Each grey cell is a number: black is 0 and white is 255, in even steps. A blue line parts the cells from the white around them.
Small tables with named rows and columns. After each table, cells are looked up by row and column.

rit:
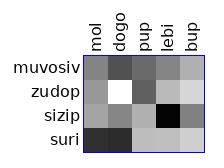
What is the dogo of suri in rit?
44
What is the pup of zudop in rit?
95
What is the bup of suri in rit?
207
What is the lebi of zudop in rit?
185
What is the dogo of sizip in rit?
134
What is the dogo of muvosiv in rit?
81
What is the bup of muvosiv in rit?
176
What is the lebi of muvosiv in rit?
133
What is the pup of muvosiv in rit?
106
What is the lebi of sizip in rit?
4
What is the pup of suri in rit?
189
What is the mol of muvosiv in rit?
132

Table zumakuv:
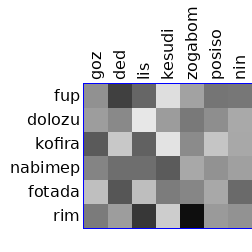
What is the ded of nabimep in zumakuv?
110
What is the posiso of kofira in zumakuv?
197
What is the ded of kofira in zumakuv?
200
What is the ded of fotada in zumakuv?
86
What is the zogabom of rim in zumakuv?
14
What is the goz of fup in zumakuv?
145
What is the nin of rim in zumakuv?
146
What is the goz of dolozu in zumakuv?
157
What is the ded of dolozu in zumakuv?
137
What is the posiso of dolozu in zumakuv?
142
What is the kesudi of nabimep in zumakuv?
91
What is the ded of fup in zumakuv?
64
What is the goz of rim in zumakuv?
123
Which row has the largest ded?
kofira

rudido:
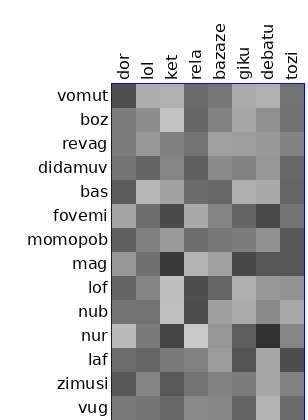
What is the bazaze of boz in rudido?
129
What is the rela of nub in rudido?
75
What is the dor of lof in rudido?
100
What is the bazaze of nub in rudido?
158
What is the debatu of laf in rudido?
166
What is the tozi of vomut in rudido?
114
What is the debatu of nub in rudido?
138
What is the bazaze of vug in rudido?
134
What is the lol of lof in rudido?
132
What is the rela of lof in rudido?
78
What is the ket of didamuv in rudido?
133
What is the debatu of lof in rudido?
152
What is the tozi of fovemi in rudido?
115
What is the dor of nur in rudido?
187
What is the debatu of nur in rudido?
49
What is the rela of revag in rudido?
115
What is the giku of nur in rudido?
94
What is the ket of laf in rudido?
122
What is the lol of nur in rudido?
122
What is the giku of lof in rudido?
175

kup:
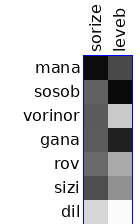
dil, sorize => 215
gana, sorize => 92
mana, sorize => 12
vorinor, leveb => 201
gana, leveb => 32
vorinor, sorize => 91
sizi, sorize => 79
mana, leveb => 73
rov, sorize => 105
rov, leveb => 170
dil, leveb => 251
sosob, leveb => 10

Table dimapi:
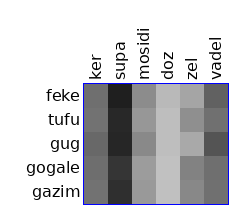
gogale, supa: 53
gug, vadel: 84
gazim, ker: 114
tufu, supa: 40
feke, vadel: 97
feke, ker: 111
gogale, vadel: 111
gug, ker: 104
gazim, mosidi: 153
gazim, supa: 47
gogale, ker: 110
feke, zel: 165
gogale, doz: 193

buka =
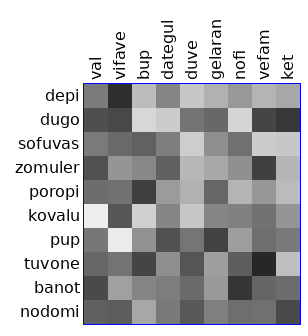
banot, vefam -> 101
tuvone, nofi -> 94
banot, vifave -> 160
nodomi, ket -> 72
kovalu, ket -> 148
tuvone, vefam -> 39
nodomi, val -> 96
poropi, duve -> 177
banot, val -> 74
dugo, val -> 79
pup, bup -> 145
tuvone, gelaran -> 159

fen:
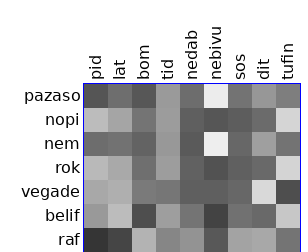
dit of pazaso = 151
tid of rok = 157
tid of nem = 152
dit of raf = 168
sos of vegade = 103
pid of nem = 109
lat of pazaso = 110
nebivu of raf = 88
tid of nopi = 156
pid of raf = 53
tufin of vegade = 78
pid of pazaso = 85
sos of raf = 163
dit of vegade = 217
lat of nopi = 165
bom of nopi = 116
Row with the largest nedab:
raf

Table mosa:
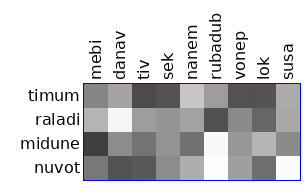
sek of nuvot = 140
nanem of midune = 113
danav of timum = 164
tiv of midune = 115
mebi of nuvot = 120
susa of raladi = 168
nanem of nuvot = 174
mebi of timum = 133
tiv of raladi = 157
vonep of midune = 151
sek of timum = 83
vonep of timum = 82
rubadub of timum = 157
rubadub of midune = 249
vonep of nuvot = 159
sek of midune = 147
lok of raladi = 102
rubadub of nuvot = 253
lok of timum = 83
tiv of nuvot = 89

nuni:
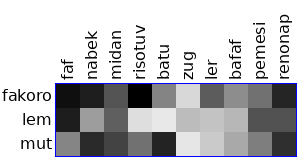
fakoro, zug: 216
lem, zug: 188
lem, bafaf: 183
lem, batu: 232
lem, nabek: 157
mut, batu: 35
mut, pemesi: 126

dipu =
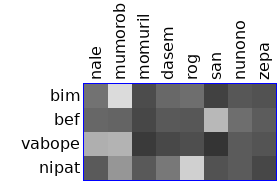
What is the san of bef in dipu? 184
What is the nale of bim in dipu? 114
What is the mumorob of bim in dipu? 219
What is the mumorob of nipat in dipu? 150
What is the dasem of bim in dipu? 104
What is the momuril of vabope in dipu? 58
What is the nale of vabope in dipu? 175
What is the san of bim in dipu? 65
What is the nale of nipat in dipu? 90
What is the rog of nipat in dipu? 208
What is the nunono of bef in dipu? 110

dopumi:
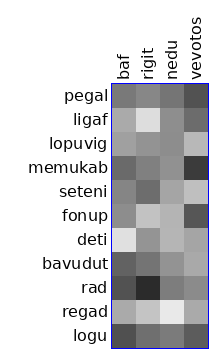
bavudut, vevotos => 169
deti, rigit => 148
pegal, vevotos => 82
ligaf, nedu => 142
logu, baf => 80
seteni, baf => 133
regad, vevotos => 170
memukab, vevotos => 59
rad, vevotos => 139
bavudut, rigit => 116
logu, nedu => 123
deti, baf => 224
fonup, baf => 141

